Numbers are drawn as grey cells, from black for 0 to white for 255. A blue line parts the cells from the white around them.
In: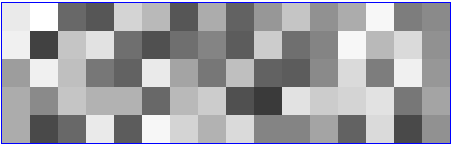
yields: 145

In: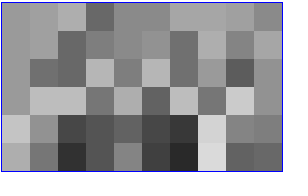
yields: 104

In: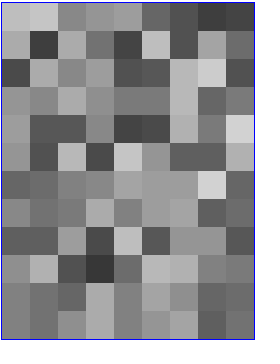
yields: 114

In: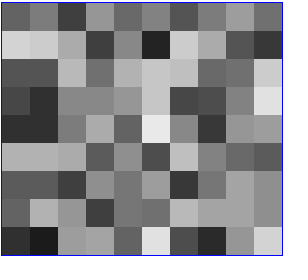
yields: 211

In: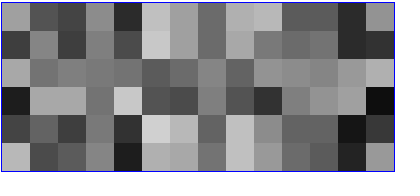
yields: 153

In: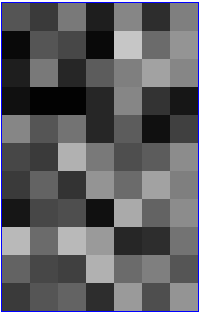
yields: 148

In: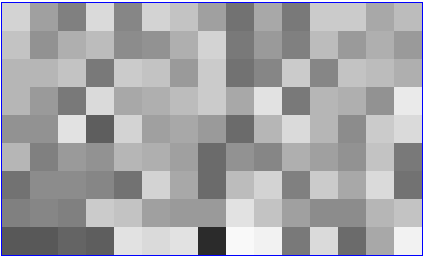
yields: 242

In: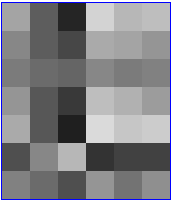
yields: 143

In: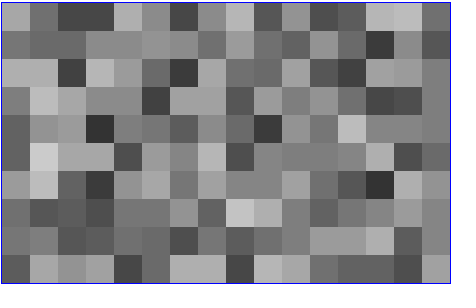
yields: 161
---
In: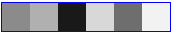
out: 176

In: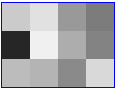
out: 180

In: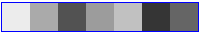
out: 170

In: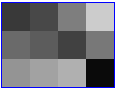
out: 162

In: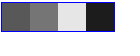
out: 117

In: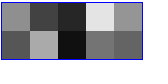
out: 170

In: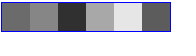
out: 134

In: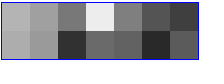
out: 154

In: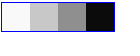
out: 200

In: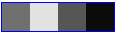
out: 226
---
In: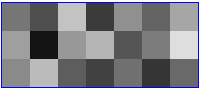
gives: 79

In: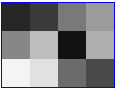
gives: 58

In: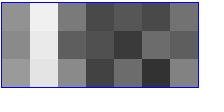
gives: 240

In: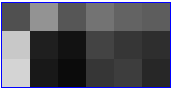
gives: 147

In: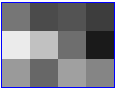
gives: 75

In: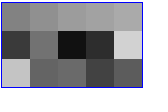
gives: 144

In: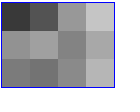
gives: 83

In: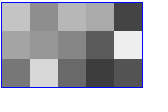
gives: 142

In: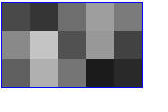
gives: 53
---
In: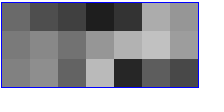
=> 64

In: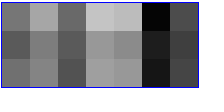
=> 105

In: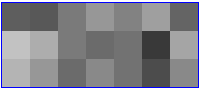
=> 122

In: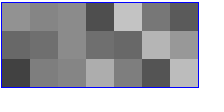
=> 139

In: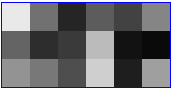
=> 37

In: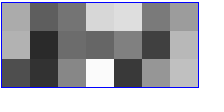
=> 116

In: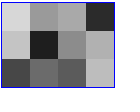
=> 169
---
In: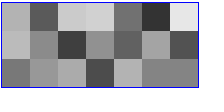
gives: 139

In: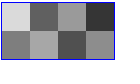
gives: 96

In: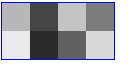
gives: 69

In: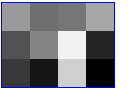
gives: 132

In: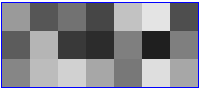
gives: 181

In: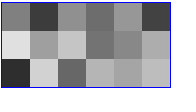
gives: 159

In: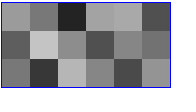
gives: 196

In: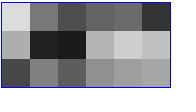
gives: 33
